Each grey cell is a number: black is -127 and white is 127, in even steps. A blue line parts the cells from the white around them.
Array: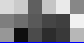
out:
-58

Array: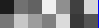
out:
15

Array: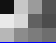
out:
87

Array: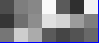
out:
84

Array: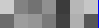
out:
-68

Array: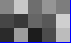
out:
-25

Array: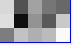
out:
19

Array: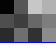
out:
-65

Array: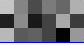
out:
-60

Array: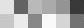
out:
42
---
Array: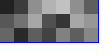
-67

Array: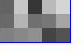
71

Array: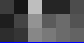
-105

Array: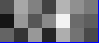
39

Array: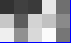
-63

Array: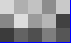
47

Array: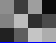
-67

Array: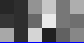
-81
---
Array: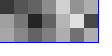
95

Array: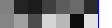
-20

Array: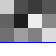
109

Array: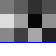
-121

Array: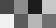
-99

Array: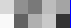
60
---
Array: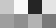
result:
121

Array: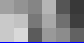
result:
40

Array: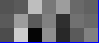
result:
-80

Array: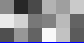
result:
1

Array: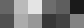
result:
-18

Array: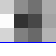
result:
-77

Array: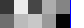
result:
-57

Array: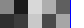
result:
88

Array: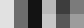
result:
56
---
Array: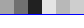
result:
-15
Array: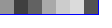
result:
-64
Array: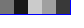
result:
-104
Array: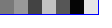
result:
24
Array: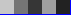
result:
-10
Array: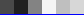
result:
-95
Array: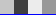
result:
-64
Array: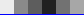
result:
10
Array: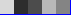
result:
-82
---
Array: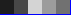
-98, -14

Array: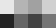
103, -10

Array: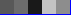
-39, 13

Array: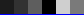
-99, -5

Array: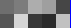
-17, 65

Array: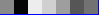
9, -13
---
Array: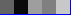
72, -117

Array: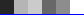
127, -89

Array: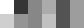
127, -74

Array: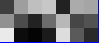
106, -123

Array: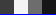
116, -105

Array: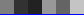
68, -93
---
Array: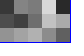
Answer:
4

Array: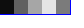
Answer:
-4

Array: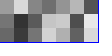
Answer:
6

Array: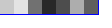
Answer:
-14

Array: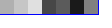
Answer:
0

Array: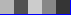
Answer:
7
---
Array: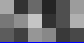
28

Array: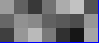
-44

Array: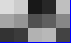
63

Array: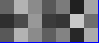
37

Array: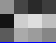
-66

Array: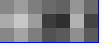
-21
